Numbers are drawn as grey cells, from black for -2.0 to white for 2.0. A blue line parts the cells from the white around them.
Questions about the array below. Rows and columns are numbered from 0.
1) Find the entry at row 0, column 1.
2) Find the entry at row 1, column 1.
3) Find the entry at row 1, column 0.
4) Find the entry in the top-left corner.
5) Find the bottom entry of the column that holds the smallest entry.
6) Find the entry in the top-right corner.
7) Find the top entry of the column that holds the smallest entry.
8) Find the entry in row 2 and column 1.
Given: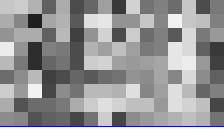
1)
1.2
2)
0.1
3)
0.7
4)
1.1
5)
-0.7
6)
-0.1
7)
0.8
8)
0.7
